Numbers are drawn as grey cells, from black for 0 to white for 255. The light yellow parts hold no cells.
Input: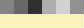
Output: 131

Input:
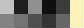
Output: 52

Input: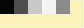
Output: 138

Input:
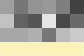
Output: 85

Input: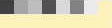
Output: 130

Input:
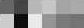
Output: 102

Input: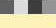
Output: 147
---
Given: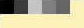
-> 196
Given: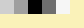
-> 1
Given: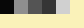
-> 84
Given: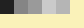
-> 154
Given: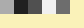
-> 80
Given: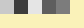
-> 229
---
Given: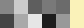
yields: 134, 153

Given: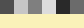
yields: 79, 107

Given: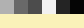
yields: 177, 5

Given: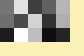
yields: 117, 36

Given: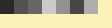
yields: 42, 174

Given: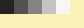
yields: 36, 247

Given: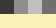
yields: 57, 111
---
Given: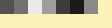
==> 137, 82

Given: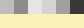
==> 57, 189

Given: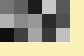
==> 88, 15

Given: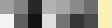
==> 109, 243

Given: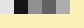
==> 172, 227

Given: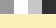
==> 49, 153

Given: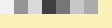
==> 171, 241

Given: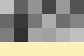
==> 83, 125
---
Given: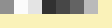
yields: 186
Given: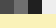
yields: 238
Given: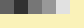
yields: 225
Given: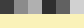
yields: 209
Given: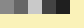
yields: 31
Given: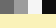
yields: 15
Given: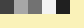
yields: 32
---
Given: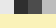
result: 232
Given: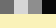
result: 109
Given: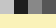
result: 197
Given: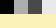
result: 3
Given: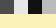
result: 76
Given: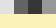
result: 225
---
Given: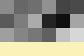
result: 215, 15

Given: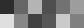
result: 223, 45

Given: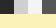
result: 244, 41

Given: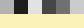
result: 226, 29

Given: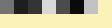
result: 216, 10

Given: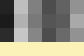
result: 198, 27

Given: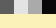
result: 227, 9

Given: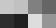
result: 221, 32

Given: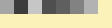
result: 198, 60

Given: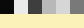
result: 234, 9
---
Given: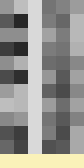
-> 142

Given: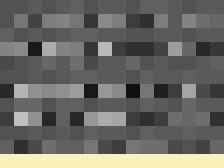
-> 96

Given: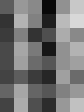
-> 59

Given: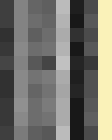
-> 49

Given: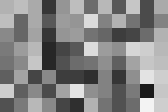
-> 137

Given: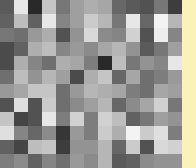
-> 119

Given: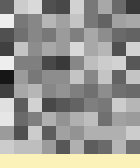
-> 80
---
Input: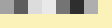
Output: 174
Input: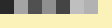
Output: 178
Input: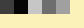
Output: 160
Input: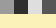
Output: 86
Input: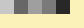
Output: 40
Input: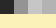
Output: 179
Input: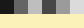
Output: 219
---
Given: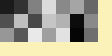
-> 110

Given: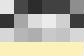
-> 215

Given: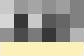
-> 181

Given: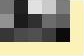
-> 11

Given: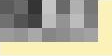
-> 162

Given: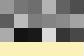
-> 72
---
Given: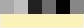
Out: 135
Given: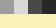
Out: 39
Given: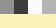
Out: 180
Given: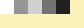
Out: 33
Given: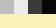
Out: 9
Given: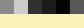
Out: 89
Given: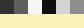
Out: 141
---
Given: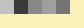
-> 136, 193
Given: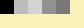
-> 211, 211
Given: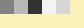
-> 51, 243
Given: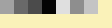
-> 4, 223
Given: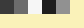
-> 246, 246
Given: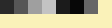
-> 195, 195
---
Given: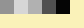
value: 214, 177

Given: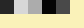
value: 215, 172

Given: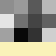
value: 228, 207

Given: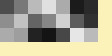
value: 230, 224

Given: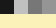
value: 192, 149

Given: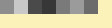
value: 200, 155

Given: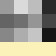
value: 218, 197

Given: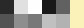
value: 254, 224
